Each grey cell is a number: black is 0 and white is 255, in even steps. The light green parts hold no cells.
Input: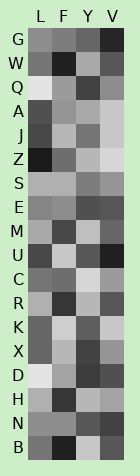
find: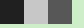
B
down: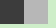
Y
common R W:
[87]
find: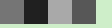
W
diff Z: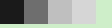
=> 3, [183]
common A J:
[199]
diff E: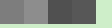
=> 1, [133]

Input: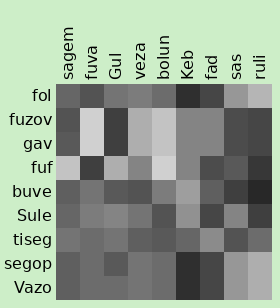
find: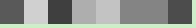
gav
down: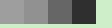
Keb

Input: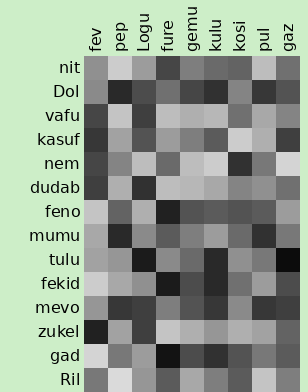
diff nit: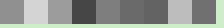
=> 2, [204]
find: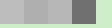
vafu
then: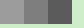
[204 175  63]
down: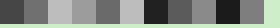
fure
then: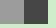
[126 106  99]

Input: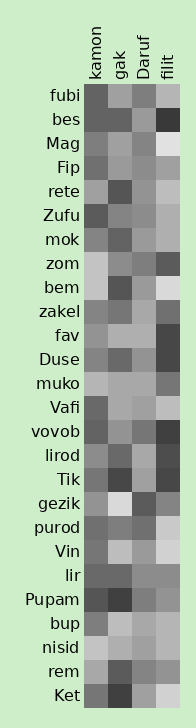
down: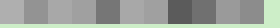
Daruf
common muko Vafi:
[168]
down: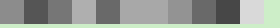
gak
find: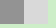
gezik
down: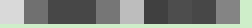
filit

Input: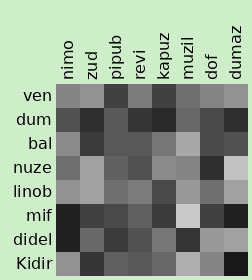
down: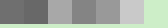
muzil
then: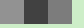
[ 65 111 132]
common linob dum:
[73]

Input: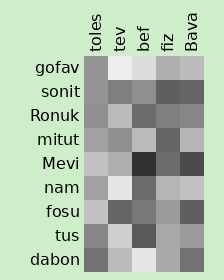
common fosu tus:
[155]
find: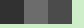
Mevi
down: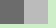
bef
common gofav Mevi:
[175]
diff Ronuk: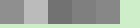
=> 3, [108]
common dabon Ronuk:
[187]

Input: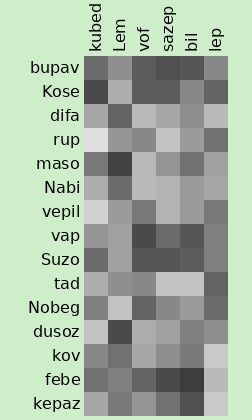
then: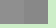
[194 194  99]
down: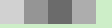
kubed
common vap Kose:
[74]
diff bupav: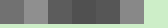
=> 1, [107]

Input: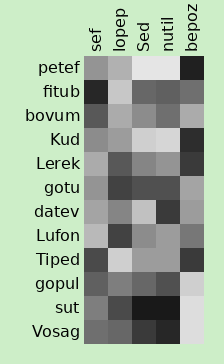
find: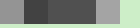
gotu
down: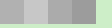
lopep
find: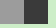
Tiped
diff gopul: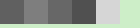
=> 5, [207]
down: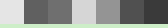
nutil

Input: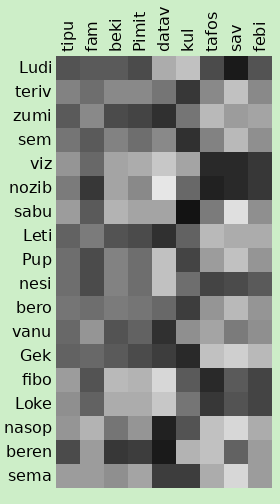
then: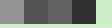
[143 164 123]
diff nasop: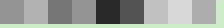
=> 5, [33]

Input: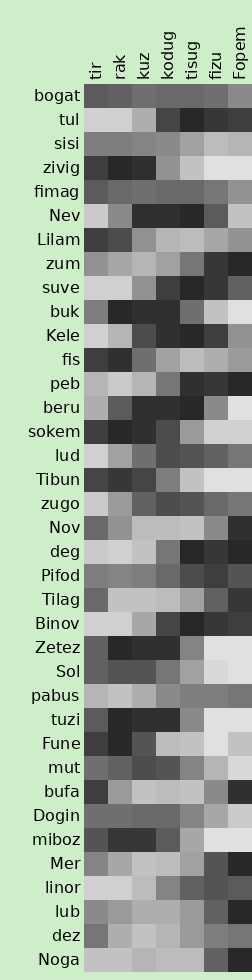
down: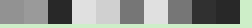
Fopem
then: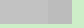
[161  97  55]
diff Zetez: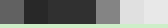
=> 7, [224]
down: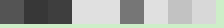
Fopem
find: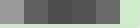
zugo
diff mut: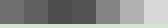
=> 6, [181]
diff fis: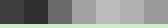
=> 3, [111]

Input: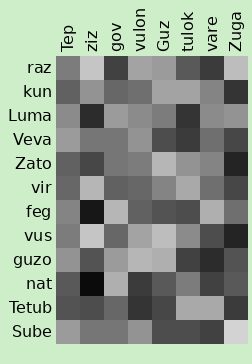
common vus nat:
[124]
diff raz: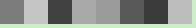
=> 4, [163]
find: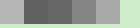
vir
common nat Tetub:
[59]

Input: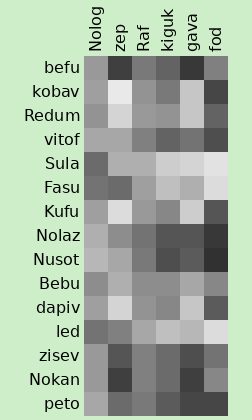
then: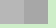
[121  78  91]
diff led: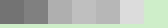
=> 3, [167]
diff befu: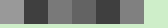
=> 5, [56]
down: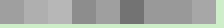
Nolog

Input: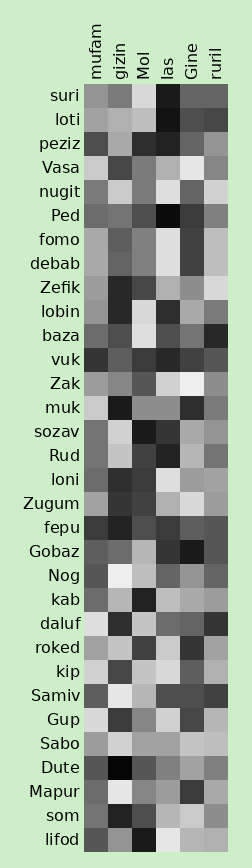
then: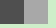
[ 46  34 100]
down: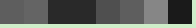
gizin

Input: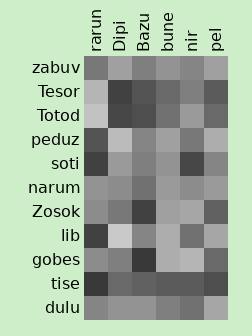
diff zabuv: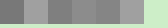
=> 4, [147]
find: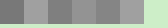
zabuv

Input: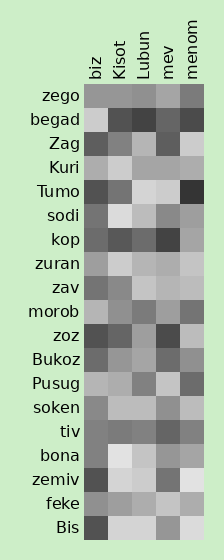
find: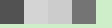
zemiv
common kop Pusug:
[108]

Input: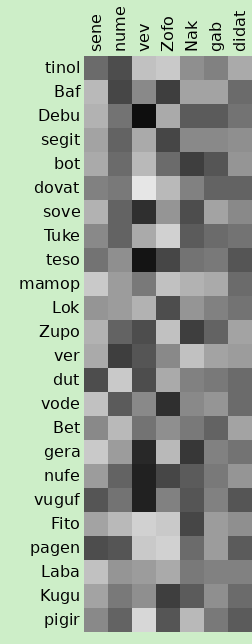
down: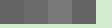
nume
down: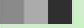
Zofo

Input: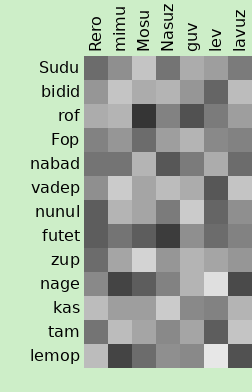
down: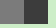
Nasuz
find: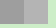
Fop
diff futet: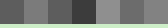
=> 2, [116]
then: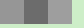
[180 137 130]

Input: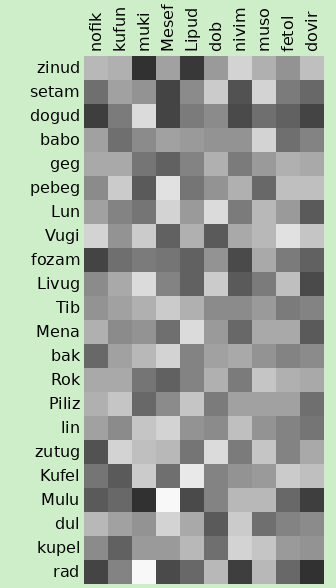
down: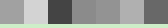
nofik
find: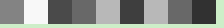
rad
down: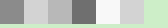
Mesef
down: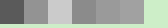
dob
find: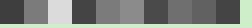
dogud
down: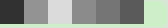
muki
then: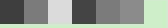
[ 74 111  97]

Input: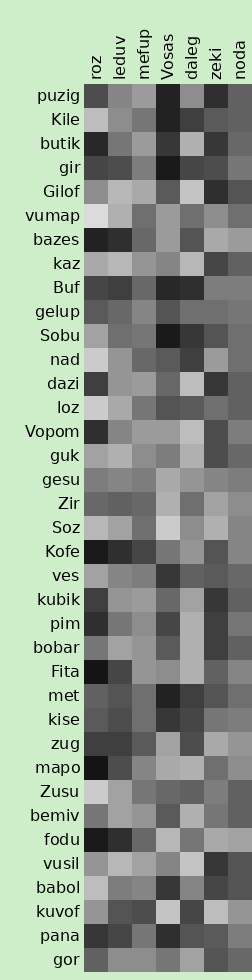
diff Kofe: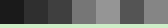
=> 3, [70]
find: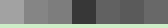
ves
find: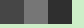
pana

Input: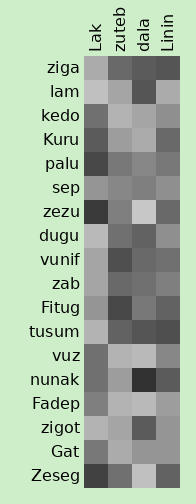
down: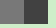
Lak
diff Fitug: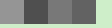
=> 2, [72]
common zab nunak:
[112]

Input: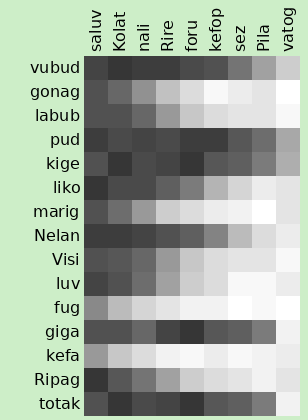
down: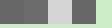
nali
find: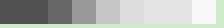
labub
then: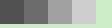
[220 248 248]
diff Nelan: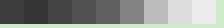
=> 2, [61]
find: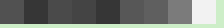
totak
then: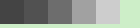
[220 248 248]

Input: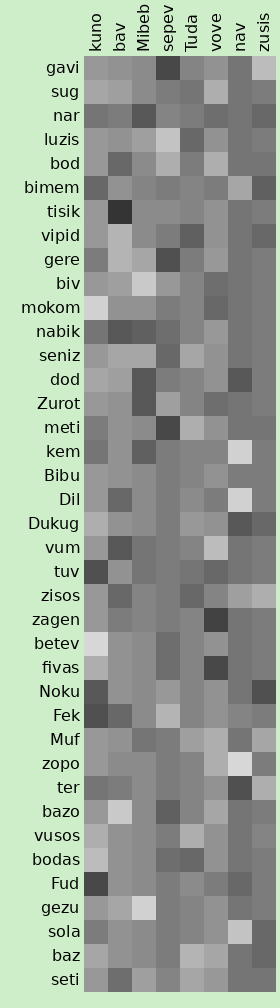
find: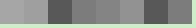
dod
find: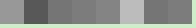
vum
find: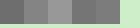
nabik
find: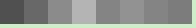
Fek

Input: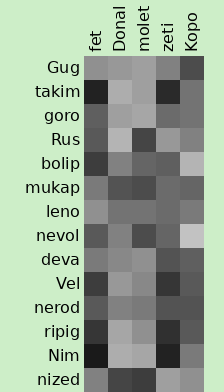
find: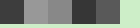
Vel
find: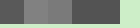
nerod
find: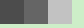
nevol
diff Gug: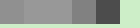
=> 3, [159]
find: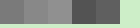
deva
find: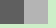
bolip

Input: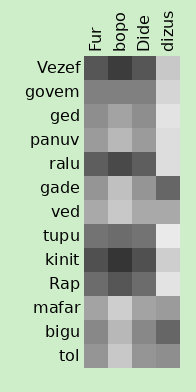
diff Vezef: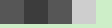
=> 4, [200]
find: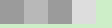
panuv

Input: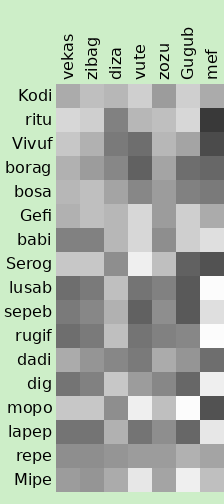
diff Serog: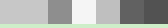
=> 4, [239]
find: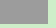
repe
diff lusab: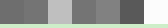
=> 2, [122]
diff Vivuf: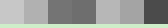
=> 3, [122]

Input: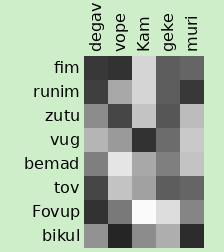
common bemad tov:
[195]
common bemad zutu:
[195]
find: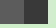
runim
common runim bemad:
[168]

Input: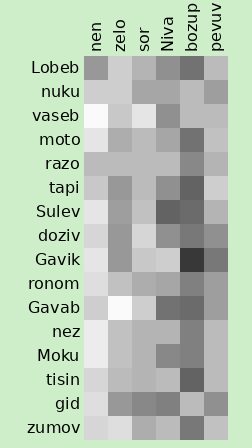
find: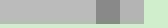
razo
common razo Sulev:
[180]
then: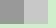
[206  56 120]
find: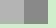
Moku

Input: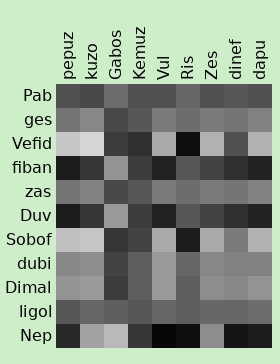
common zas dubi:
[129]
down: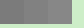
dinef
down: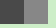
kuzo
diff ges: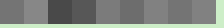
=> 7, [123]
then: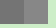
[ 73  87 123]

